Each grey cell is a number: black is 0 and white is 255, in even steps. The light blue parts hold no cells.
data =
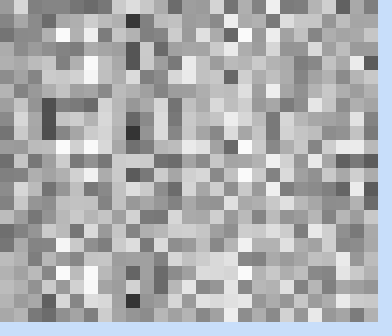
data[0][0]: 155
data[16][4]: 186
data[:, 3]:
[133, 108, 177, 143, 197, 203, 174, 79, 80, 79, 189, 159, 163, 115, 142, 148, 203, 133, 183, 135, 203, 96, 108]
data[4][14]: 193
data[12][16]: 193
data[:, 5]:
[117, 175, 177, 125, 176, 209, 160, 122, 205, 166, 208, 121, 209, 191, 194, 201, 117, 201, 135, 187, 209, 134, 164]
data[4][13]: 234
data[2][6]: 239
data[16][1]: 130
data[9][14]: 165
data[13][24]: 101
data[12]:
[128, 130, 175, 163, 176, 209, 241, 172, 202, 91, 121, 204, 166, 208, 215, 137, 193, 250, 202, 130, 218, 160, 145, 201, 168, 207, 172]
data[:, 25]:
[169, 165, 169, 154, 235, 181, 157, 175, 226, 194, 235, 121, 207, 235, 178, 157, 121, 140, 151, 201, 159, 203, 124]
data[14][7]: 131
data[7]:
[159, 196, 148, 79, 128, 122, 107, 211, 183, 151, 170, 214, 115, 192, 171, 217, 190, 206, 153, 167, 123, 142, 230, 197, 141, 175, 164]
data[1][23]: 150
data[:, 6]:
[107, 205, 239, 172, 249, 245, 165, 107, 179, 203, 249, 146, 241, 120, 193, 181, 218, 143, 196, 249, 248, 221, 127]
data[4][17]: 181
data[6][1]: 131
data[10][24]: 234
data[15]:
[188, 158, 119, 148, 184, 201, 181, 196, 159, 210, 122, 120, 215, 170, 168, 207, 154, 186, 133, 187, 148, 156, 182, 131, 182, 157, 200]
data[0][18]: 130
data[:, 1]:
[215, 167, 138, 140, 169, 163, 131, 196, 215, 202, 154, 197, 130, 215, 200, 158, 130, 170, 177, 162, 177, 156, 180]
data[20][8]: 157
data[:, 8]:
[203, 176, 197, 159, 169, 174, 187, 183, 185, 178, 167, 203, 202, 193, 193, 159, 197, 203, 157, 161, 157, 162, 165]
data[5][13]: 234
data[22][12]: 161
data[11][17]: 166
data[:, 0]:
[155, 133, 116, 172, 176, 141, 180, 159, 138, 116, 156, 111, 128, 140, 130, 188, 111, 118, 188, 178, 188, 180, 168]

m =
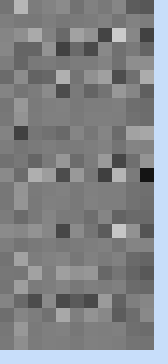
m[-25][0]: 116
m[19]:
[119, 118, 162, 126, 159, 147, 151, 103, 117, 101, 88]
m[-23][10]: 65
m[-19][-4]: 115
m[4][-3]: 113
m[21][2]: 76
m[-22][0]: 135
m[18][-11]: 115
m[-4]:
[132, 105, 76, 138, 74, 90, 73, 155, 98, 127, 134]
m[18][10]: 101
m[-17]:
[120, 147, 123, 128, 128, 122, 127, 127, 126, 113, 109]
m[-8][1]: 116
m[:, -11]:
[116, 126, 133, 135, 125, 107, 132, 118, 120, 131, 125, 113, 138, 119, 119, 124, 139, 126, 115, 119, 117, 132, 110, 119, 121]
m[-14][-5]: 124
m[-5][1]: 158
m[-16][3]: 113
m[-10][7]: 133
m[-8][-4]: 129
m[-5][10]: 104
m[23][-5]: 127
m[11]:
[113, 120, 101, 122, 151, 108, 124, 154, 70, 111, 148]
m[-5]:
[117, 158, 123, 126, 132, 120, 127, 124, 128, 107, 104]
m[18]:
[115, 162, 125, 130, 133, 119, 129, 123, 129, 106, 101]
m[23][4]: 129
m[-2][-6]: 119
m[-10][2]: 121
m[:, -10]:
[182, 121, 143, 101, 102, 140, 117, 152, 147, 65, 117, 120, 108, 148, 149, 107, 135, 116, 162, 118, 158, 105, 133, 152, 142]
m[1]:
[126, 121, 120, 126, 120, 122, 124, 130, 117, 130, 125]
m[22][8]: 92
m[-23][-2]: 135
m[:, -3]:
[134, 117, 203, 112, 113, 78, 152, 127, 126, 107, 116, 70, 181, 126, 126, 99, 199, 117, 129, 117, 128, 98, 92, 128, 125]
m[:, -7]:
[139, 120, 105, 65, 118, 176, 76, 129, 128, 105, 122, 151, 76, 129, 127, 122, 71, 120, 133, 159, 132, 74, 168, 129, 126]

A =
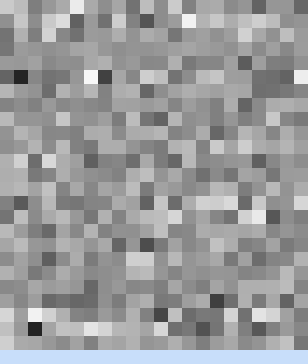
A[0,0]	202
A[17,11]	122
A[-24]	[144, 198, 141, 201, 220, 97, 154, 113, 205, 130, 84, 141, 156, 242, 179, 199, 173, 191, 206, 188, 143, 148]
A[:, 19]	[150, 188, 145, 159, 126, 110, 113, 172, 200, 134, 165, 136, 119, 185, 143, 87, 135, 163, 132, 148, 176, 168, 212, 129, 176]
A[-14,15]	141
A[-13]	[174, 177, 121, 133, 174, 152, 144, 139, 130, 174, 190, 148, 169, 139, 112, 138, 117, 164, 157, 119, 155, 156]
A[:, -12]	[189, 84, 172, 147, 136, 206, 102, 154, 117, 173, 132, 169, 190, 123, 98, 186, 161, 77, 206, 186, 138, 175, 129, 165, 149]
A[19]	[177, 159, 121, 139, 172, 154, 137, 142, 147, 180, 186, 150, 133, 150, 144, 150, 149, 132, 137, 148, 185, 150]
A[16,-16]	179
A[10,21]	160
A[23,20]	154
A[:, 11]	[141, 141, 163, 151, 137, 190, 142, 161, 99, 181, 123, 124, 148, 162, 197, 189, 191, 122, 146, 150, 127, 121, 70, 215, 154]
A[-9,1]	156
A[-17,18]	139
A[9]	[147, 180, 166, 135, 136, 128, 172, 174, 139, 171, 173, 181, 131, 141, 172, 103, 134, 181, 166, 134, 173, 150]
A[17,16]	173
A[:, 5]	[235, 97, 113, 164, 142, 151, 157, 143, 148, 128, 129, 159, 152, 168, 118, 152, 136, 168, 172, 154, 150, 103, 131, 190, 162]
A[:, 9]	[114, 130, 147, 148, 153, 135, 178, 161, 188, 171, 148, 110, 174, 188, 161, 170, 144, 150, 207, 180, 135, 163, 177, 179, 177]
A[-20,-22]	100
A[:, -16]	[170, 154, 155, 167, 168, 247, 182, 136, 145, 172, 121, 96, 144, 135, 132, 119, 179, 149, 123, 137, 103, 107, 126, 228, 129]
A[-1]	[207, 170, 167, 152, 139, 162, 129, 170, 164, 177, 149, 154, 175, 151, 126, 156, 168, 138, 148, 176, 193, 118]
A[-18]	[131, 141, 129, 153, 136, 143, 136, 131, 162, 161, 154, 161, 133, 157, 145, 128, 173, 100, 138, 172, 175, 167]
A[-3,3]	209
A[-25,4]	170
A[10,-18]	185
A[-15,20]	180
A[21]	[159, 135, 157, 105, 114, 103, 107, 144, 124, 163, 175, 121, 125, 158, 172, 63, 111, 176, 122, 168, 99, 164]
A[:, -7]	[171, 199, 145, 153, 134, 197, 160, 128, 128, 103, 202, 141, 138, 184, 205, 134, 167, 193, 168, 150, 164, 63, 119, 117, 156]

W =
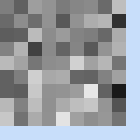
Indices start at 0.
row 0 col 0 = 126
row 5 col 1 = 127
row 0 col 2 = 158
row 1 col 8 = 48
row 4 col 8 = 116
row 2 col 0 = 93
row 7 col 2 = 189
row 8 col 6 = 142
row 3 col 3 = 138
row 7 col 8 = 83
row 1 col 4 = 88
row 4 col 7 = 182
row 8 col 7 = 151
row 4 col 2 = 118
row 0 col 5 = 134
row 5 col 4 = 172
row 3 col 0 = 130
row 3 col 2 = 65
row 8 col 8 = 115
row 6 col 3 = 145
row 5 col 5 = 102
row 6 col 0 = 97
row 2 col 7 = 104
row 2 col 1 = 96

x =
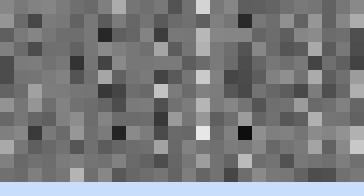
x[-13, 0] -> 135
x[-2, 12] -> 102
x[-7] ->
[99, 109, 161, 125, 124, 118, 117, 56, 69, 110, 105, 194, 123, 107, 129, 124, 87, 73, 115, 103, 93, 73, 124, 79, 104, 175]
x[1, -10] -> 118
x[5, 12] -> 90
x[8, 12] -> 154
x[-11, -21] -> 110
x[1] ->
[149, 107, 72, 123, 120, 98, 120, 91, 123, 103, 116, 90, 107, 112, 96, 128, 118, 42, 120, 110, 144, 99, 150, 98, 134, 172]
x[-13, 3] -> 133
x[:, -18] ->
[172, 123, 95, 127, 137, 98, 69, 77, 108, 36, 102, 129, 88]
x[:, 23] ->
[98, 98, 108, 92, 111, 94, 79, 112, 117, 133, 98, 111, 80]
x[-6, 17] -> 116
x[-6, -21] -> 113
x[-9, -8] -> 102
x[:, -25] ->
[121, 107, 122, 107, 123, 115, 109, 118, 119, 135, 119, 105, 107]
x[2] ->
[95, 122, 133, 119, 110, 110, 120, 39, 95, 102, 131, 61, 120, 119, 183, 134, 133, 133, 101, 109, 94, 134, 139, 108, 111, 79]
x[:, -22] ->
[123, 120, 110, 112, 120, 130, 124, 130, 129, 107, 114, 123, 119]
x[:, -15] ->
[120, 90, 61, 165, 122, 68, 194, 80, 56, 75, 162, 77, 117]
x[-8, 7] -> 166
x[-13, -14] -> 83
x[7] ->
[147, 118, 149, 111, 130, 113, 109, 101, 77, 122, 124, 80, 113, 124, 181, 123, 134, 116, 84, 111, 114, 155, 106, 112, 129, 102]
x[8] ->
[104, 119, 102, 96, 129, 141, 109, 132, 108, 108, 109, 56, 154, 118, 151, 95, 111, 156, 101, 113, 87, 96, 176, 117, 116, 98]
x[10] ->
[169, 119, 95, 105, 114, 86, 112, 92, 102, 109, 112, 162, 105, 130, 117, 112, 124, 120, 135, 104, 116, 122, 164, 98, 137, 200]
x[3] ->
[128, 107, 76, 111, 112, 98, 119, 138, 127, 119, 112, 165, 92, 117, 177, 122, 110, 84, 135, 107, 85, 92, 169, 92, 120, 77]
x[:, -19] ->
[127, 91, 39, 138, 67, 166, 56, 101, 132, 123, 92, 113, 135]
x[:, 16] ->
[134, 118, 133, 110, 107, 70, 87, 134, 111, 129, 124, 100, 70]
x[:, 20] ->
[112, 144, 94, 85, 111, 143, 93, 114, 87, 129, 116, 82, 119]

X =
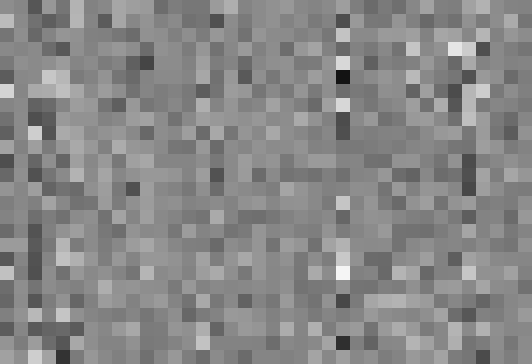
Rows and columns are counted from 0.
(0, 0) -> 141
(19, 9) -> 117
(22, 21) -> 134
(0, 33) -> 162
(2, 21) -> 129
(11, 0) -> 78
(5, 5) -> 123
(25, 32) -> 124
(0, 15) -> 155
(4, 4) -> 155
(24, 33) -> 116
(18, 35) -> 137
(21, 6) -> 129
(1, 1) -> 138
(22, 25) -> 133
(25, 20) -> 129
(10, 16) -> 140
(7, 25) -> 130
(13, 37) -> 123
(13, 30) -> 149
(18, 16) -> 148
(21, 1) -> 140
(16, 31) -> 124
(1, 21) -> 140
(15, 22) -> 132
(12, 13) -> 132
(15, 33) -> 94
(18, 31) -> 130
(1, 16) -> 140
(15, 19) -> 119
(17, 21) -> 149
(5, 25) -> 129
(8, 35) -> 121
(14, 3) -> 163
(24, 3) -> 108
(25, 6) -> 151
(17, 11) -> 148
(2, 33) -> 135
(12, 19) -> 138
